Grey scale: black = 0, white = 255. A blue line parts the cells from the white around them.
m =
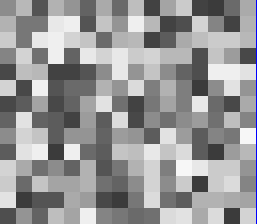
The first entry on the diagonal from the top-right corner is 170
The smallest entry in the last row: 59
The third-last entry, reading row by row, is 219
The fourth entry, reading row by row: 178
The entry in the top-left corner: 140
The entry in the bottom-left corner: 78
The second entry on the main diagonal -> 119
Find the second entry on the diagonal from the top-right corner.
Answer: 66
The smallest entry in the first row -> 59
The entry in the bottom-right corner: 211
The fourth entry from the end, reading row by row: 170
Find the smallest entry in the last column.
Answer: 72
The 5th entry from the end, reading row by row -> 226
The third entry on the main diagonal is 232
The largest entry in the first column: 226
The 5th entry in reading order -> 148
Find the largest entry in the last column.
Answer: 247
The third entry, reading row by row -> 84

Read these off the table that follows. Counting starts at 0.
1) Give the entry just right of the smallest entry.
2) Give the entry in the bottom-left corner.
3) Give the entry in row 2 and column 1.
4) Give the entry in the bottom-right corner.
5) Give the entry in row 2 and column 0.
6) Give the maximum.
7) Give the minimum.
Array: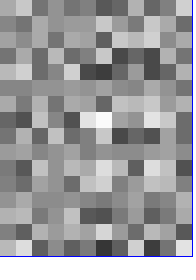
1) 95
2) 185
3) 140
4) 227
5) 162
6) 250
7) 54

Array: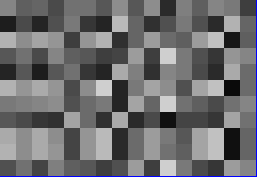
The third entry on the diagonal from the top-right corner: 193
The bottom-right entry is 133
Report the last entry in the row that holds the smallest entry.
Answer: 107
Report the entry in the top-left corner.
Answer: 133
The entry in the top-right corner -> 62
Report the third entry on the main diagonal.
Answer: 164
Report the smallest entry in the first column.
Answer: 29
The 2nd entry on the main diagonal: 74
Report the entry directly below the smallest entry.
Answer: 113
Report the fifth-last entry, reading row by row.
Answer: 121
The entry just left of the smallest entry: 193
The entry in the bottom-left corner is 80
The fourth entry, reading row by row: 74
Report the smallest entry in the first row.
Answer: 42
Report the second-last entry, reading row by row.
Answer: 156
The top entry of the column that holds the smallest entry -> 121
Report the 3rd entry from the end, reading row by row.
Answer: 54
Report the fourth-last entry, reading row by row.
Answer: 74

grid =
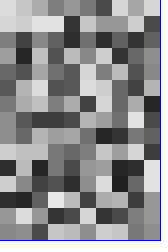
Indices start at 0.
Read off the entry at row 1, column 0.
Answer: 213
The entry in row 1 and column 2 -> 226
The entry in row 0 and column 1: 198
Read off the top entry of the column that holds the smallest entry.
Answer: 213
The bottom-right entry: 141
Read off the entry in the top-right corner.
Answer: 213
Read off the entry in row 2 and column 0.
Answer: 127
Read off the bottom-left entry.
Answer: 135
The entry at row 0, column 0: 219
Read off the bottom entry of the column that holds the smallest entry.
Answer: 198
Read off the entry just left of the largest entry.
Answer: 97
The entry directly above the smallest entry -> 38
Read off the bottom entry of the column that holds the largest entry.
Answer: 198
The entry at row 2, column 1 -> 66
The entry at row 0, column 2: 172
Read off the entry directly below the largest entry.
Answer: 53
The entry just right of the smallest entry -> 105
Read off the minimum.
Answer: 32
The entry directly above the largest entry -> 82

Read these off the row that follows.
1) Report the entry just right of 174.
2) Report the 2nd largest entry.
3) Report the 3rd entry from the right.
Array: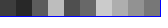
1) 146
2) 189
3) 174

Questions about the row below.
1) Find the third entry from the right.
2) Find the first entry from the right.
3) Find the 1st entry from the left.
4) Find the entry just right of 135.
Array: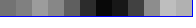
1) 141
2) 177
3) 115
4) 95

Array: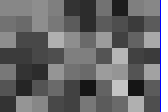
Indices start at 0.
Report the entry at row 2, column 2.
72
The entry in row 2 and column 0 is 142
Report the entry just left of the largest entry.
99
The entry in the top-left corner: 135
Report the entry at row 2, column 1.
72
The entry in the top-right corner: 135
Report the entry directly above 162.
59
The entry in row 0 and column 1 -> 135
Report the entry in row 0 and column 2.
142
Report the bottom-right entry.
78
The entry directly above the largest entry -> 149
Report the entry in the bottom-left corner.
51
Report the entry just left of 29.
114
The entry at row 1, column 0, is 114

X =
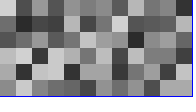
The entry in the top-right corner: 51
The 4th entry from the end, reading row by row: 146
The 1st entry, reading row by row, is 209
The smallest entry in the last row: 71
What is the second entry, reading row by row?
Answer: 78
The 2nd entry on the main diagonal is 43
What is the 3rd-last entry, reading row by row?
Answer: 78
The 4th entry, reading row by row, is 84
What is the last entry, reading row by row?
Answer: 170
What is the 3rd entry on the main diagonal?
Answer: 152
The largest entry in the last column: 195

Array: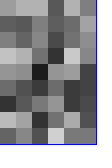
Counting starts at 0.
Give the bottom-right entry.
121
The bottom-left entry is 100
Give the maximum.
208
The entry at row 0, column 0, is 157
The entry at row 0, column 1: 178
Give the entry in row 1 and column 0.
94
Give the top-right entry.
127
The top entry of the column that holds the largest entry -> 88
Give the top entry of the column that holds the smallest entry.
178
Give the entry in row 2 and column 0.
127
